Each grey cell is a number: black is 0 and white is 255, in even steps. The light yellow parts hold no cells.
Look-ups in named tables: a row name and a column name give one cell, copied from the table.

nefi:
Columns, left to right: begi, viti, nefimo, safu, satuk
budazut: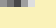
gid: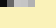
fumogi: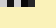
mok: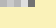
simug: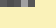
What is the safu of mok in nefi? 223
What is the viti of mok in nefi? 202
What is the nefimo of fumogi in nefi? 209
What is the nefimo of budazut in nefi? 72
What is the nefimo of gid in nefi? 199
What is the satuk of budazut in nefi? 222
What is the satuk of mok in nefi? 114

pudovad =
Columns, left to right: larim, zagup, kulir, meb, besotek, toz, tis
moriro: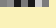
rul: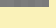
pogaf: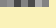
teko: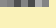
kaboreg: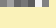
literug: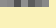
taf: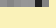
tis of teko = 132
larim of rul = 125
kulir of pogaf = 72
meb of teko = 131
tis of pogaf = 131
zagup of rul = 126
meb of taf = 151
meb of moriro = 121
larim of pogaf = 133
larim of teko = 138
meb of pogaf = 130
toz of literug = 118
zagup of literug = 136
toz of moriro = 204
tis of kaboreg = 129
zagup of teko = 128
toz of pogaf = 171
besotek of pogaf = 75
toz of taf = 33
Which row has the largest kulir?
taf

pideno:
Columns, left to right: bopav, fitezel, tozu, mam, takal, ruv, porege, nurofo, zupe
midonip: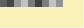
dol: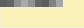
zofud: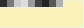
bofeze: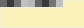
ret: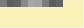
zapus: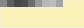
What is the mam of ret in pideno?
137
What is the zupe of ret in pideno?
99
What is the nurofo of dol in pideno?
129
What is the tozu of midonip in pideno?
152
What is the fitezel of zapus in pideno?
93
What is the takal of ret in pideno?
167
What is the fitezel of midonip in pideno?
69
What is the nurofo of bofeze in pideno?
116
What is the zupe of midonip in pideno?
147
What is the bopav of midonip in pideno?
96
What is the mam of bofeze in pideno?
192
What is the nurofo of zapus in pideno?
188
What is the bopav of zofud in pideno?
45
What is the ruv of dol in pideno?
102
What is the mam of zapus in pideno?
78
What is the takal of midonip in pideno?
122
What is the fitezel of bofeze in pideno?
57
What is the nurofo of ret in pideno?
92
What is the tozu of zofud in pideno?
205
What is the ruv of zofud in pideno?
66

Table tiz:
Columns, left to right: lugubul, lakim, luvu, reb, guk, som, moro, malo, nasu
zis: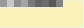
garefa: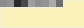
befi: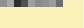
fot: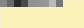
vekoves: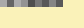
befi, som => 140
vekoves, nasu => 89
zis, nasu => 131
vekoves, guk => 78
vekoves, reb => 147
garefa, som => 144
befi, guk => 160

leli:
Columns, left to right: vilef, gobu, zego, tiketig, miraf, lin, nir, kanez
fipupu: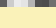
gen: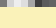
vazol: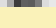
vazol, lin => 124
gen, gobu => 213
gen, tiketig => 222
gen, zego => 238
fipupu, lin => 80
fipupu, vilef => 95
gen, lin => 63
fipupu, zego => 236
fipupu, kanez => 111
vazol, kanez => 232
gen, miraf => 166
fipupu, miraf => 180
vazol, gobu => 168
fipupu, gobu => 204
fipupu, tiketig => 228
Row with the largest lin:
vazol

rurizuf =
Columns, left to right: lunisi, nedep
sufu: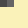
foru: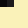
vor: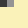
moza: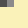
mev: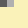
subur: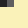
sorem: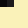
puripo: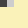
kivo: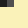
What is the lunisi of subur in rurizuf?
35
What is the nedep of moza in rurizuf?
139
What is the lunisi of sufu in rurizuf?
73
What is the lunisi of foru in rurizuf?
10
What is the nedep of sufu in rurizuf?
101
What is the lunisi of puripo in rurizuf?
66
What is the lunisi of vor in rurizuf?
56
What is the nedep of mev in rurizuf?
176
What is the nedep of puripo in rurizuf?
205
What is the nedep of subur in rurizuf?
95

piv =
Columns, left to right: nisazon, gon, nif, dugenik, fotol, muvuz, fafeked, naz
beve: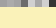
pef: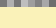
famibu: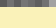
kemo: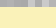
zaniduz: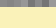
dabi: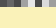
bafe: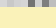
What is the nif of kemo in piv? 171
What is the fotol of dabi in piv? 230
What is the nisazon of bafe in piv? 215
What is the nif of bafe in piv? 210
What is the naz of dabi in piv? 158
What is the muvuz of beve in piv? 167
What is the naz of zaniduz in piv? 153
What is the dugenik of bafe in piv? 213
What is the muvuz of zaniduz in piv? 139
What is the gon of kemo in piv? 178

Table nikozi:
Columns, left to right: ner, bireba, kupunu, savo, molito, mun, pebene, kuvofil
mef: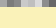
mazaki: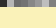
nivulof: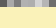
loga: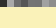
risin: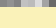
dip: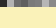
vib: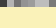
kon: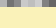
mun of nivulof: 212
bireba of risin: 146
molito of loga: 116
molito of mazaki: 135
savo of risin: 193
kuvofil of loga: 141
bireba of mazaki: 182
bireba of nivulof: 169
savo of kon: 201
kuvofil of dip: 137
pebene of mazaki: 190
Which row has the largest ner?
kon

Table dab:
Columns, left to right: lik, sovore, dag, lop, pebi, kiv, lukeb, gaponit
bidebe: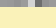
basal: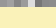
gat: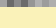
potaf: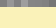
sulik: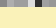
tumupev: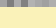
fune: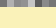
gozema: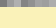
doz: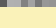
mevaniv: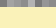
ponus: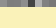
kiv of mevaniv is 121
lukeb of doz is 151
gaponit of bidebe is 154
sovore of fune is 177
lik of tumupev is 164
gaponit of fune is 117
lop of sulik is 158

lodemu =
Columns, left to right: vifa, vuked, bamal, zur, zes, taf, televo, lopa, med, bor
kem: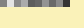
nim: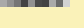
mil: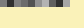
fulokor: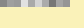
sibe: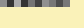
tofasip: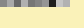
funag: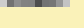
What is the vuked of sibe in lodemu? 53
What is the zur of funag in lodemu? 130
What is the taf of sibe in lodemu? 66
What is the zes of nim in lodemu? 145
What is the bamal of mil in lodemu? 128
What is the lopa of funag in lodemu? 118
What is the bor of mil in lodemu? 166
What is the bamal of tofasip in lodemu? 104
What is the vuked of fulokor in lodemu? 159

